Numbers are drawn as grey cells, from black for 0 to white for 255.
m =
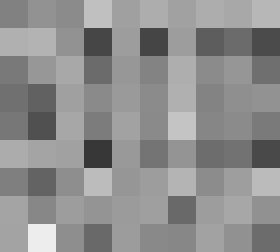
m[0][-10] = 129
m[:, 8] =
[168, 107, 150, 143, 139, 114, 158, 167, 145]
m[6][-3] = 140
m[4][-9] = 80
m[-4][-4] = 148
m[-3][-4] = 180
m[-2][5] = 159
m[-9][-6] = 160
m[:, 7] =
[173, 93, 139, 131, 134, 109, 140, 157, 162]
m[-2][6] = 105
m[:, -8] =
[139, 146, 168, 160, 167, 161, 142, 157, 142]
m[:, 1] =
[146, 179, 151, 97, 80, 164, 99, 135, 237]
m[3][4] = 154
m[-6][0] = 112
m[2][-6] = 151
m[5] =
[172, 164, 161, 55, 153, 116, 148, 109, 114, 73]
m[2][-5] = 131
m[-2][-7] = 148
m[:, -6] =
[160, 157, 151, 154, 162, 153, 150, 155, 156]
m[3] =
[112, 97, 160, 138, 154, 139, 176, 131, 143, 146]

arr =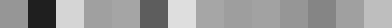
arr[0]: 150
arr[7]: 166
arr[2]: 213
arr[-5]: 162

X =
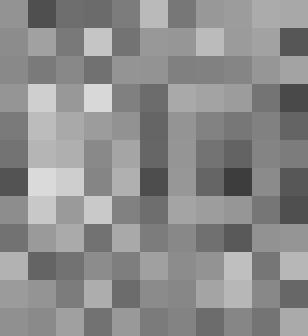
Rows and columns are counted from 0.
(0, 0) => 147
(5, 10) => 124
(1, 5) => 152
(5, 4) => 165
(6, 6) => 151
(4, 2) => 169
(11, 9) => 116
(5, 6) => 149
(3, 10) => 73
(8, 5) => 124
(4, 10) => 100
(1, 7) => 187
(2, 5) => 147
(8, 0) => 114
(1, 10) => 86
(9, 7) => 147
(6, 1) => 218
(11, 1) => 138
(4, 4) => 146
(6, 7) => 101
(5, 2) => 175
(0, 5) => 186
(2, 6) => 128
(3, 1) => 207
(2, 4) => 148
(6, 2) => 206
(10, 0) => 155
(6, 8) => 61
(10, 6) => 135
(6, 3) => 133
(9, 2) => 114
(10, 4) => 108

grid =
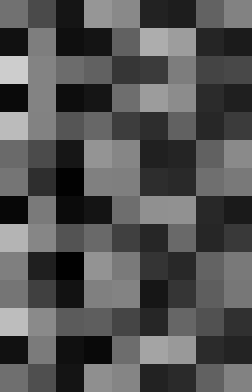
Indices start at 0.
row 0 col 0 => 113
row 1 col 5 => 173
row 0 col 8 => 130
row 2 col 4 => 54
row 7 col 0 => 7
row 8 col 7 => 38
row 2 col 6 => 125
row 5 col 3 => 148
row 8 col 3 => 105
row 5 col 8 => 138
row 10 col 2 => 18
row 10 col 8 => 119
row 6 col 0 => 117
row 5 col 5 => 32
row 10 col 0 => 117
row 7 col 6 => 145
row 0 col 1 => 74
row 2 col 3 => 97
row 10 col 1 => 64
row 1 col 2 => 15
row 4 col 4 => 61
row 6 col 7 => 111
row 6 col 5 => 45
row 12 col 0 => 17
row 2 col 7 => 68
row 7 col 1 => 122
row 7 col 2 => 11
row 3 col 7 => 43
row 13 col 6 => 42
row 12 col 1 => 123
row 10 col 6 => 53
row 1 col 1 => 126
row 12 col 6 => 153
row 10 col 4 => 131
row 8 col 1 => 134

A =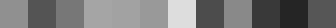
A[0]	144
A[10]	37
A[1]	84
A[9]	57

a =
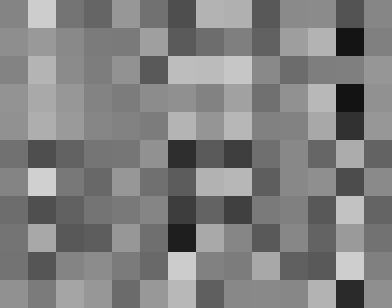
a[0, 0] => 132
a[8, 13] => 114
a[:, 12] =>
[83, 20, 127, 19, 49, 172, 76, 194, 154, 206, 42]
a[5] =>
[113, 78, 98, 117, 118, 145, 46, 90, 62, 111, 136, 102, 172, 99]
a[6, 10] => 136
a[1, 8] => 127
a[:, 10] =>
[138, 158, 108, 145, 130, 136, 136, 128, 135, 96, 135]
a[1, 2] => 137
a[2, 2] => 139
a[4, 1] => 174
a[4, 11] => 168
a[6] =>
[132, 208, 120, 104, 151, 112, 92, 178, 183, 94, 136, 143, 76, 138]
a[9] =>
[115, 85, 132, 140, 123, 105, 204, 129, 124, 168, 96, 89, 206, 128]
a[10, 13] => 143
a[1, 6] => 90
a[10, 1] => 123
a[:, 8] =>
[176, 127, 198, 161, 183, 62, 183, 64, 134, 124, 136]
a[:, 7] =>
[179, 109, 187, 130, 149, 90, 178, 99, 169, 129, 95]
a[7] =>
[109, 79, 97, 116, 121, 133, 61, 99, 64, 122, 128, 88, 194, 100]
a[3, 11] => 184
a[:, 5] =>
[113, 159, 89, 140, 124, 145, 112, 133, 111, 105, 152]
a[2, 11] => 126
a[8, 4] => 151
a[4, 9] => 129
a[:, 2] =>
[116, 137, 139, 151, 154, 98, 120, 97, 88, 132, 165]
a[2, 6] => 189

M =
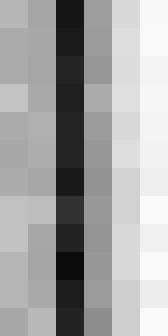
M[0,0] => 183
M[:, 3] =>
[158, 156, 150, 171, 156, 152, 147, 153, 148, 152, 155, 142]
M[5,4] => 222
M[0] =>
[183, 165, 22, 158, 218, 248]
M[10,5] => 237
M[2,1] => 166
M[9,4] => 218
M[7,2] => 50
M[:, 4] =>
[218, 222, 220, 223, 217, 222, 210, 210, 217, 218, 207, 206]
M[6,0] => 172
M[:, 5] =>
[248, 249, 244, 246, 244, 242, 238, 250, 241, 250, 237, 249]
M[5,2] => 37
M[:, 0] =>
[183, 170, 171, 195, 172, 168, 172, 192, 194, 181, 181, 168]
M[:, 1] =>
[165, 168, 166, 169, 176, 174, 167, 189, 166, 165, 169, 184]

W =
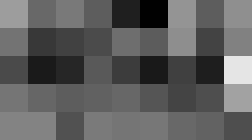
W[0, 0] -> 157
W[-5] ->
[157, 104, 121, 93, 31, 1, 148, 93, 143]
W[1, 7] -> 67
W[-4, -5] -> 110
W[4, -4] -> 119
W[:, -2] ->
[93, 67, 30, 78, 98]
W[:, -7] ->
[121, 65, 38, 93, 81]
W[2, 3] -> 89
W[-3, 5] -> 25
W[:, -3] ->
[148, 142, 64, 68, 104]
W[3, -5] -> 103
